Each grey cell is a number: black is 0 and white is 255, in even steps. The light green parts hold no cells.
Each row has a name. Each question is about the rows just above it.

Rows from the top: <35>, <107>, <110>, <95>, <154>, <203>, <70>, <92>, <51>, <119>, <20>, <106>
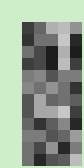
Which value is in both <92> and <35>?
[62]
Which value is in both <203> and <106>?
[113]
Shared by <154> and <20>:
[124]
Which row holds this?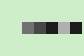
<110>
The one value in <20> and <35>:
[146]
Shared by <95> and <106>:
[188]

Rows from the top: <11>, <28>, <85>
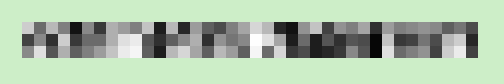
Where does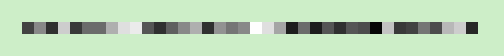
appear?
<28>

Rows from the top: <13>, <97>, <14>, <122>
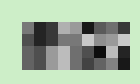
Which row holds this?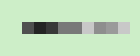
<97>
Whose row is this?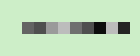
<14>

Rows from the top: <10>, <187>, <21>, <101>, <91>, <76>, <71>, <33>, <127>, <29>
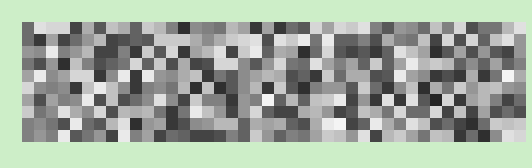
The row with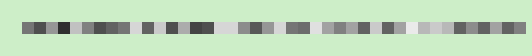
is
<101>
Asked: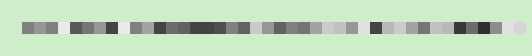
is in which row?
<29>
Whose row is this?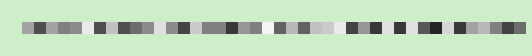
<71>
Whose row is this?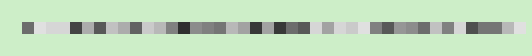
<10>
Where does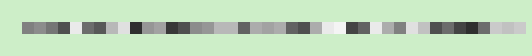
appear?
<127>

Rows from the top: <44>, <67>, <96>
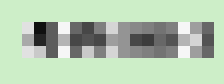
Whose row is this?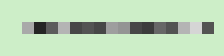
<67>

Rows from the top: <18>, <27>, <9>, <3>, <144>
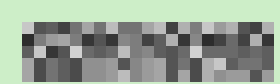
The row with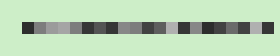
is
<27>
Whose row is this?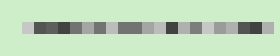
<18>
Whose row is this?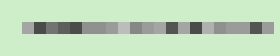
<144>
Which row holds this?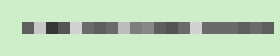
<9>

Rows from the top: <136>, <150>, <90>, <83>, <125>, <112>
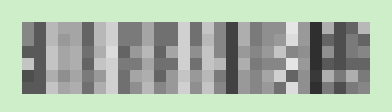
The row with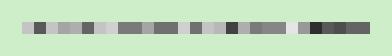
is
<83>
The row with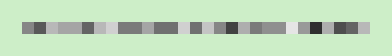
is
<136>
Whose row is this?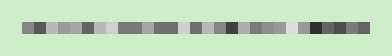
<150>
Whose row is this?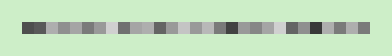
<125>

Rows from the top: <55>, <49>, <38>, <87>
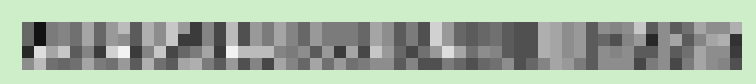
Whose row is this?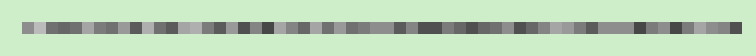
<87>
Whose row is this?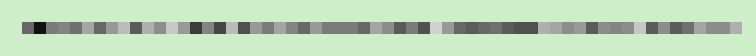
<55>
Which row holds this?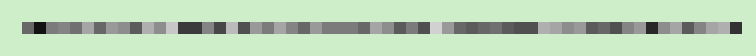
<49>

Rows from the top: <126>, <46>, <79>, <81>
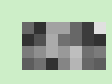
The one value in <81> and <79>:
[112]
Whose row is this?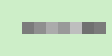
<79>
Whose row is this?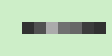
<46>
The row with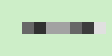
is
<126>

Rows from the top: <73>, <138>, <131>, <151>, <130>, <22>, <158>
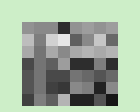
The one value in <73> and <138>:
[137]
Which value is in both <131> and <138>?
[137]

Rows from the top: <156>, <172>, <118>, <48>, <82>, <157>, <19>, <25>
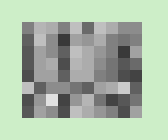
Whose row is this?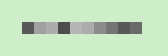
<48>
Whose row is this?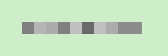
<156>
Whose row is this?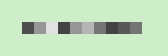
<19>
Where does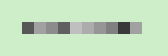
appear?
<118>

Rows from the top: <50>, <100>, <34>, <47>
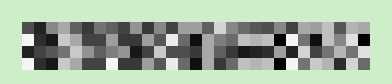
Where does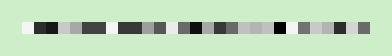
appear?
<47>
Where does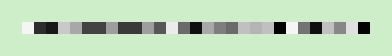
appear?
<100>

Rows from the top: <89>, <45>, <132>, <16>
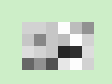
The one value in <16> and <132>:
[210]
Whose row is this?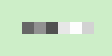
<16>
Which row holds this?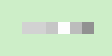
<89>
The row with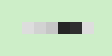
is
<132>
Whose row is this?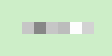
<45>

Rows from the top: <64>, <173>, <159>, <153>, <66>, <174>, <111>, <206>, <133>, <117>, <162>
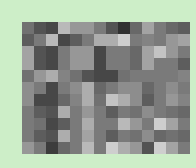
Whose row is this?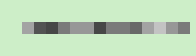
<159>
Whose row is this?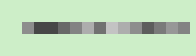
<111>
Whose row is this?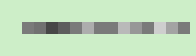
<133>

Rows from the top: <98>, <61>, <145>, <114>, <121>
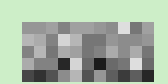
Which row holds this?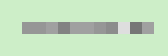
<98>
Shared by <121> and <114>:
[39]
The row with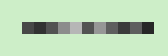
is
<121>
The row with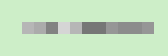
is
<61>

